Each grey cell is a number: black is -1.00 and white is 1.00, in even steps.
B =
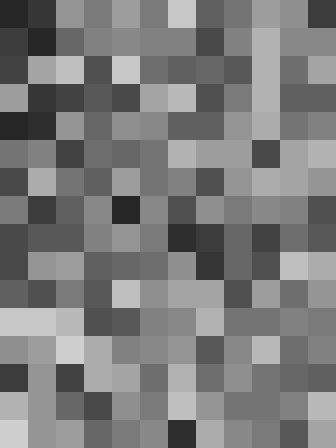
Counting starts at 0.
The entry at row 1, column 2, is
-0.19
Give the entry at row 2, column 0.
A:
-0.48
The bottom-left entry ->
0.62
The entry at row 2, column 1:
0.29
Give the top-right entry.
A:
-0.53
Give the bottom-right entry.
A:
0.29
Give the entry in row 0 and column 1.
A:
-0.58
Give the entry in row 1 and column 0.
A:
-0.53
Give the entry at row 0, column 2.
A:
0.17
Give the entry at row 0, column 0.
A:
-0.70
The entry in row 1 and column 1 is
-0.70

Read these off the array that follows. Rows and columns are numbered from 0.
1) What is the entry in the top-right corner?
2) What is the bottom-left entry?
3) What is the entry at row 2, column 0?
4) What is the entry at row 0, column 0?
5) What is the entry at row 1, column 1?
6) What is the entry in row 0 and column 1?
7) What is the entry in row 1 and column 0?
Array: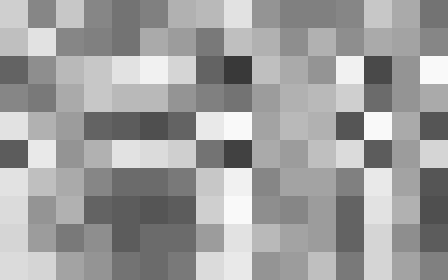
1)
-0.10
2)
0.72
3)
-0.22
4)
0.62
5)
0.77
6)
0.05
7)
0.50

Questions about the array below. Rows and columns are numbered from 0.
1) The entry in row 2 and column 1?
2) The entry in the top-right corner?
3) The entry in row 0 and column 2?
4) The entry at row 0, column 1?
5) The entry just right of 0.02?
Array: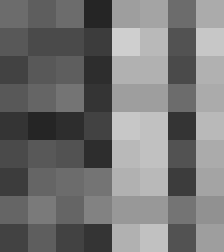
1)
-0.31
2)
0.34
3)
-0.15
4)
-0.26
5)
0.19

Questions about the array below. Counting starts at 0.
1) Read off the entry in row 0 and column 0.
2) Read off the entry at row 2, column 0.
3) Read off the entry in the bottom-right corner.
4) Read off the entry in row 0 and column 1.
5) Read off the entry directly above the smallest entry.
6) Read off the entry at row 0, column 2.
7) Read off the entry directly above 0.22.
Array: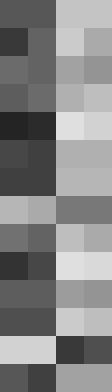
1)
-0.32
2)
-0.16
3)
0.27
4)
-0.32
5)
-0.27
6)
0.54
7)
0.75

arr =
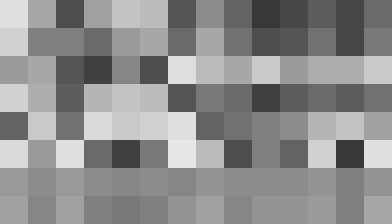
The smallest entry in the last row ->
-0.06
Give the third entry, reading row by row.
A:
-0.39
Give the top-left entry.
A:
0.75
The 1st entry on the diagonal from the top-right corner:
-0.17
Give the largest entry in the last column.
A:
0.75
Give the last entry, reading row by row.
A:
0.31
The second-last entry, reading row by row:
0.00
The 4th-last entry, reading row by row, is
0.16
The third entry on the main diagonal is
-0.33
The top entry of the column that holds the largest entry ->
-0.33
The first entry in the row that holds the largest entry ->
0.70
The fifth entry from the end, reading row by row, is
0.16
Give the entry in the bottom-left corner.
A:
0.26
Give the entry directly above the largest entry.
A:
0.75
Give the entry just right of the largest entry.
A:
0.47
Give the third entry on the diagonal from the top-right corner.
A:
0.36
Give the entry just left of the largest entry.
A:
-0.06
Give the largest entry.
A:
0.81
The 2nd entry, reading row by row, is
0.31
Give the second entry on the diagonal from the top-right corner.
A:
-0.44
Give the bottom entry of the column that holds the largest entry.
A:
0.16
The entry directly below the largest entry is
0.05
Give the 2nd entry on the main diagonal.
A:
0.00
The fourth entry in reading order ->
0.26
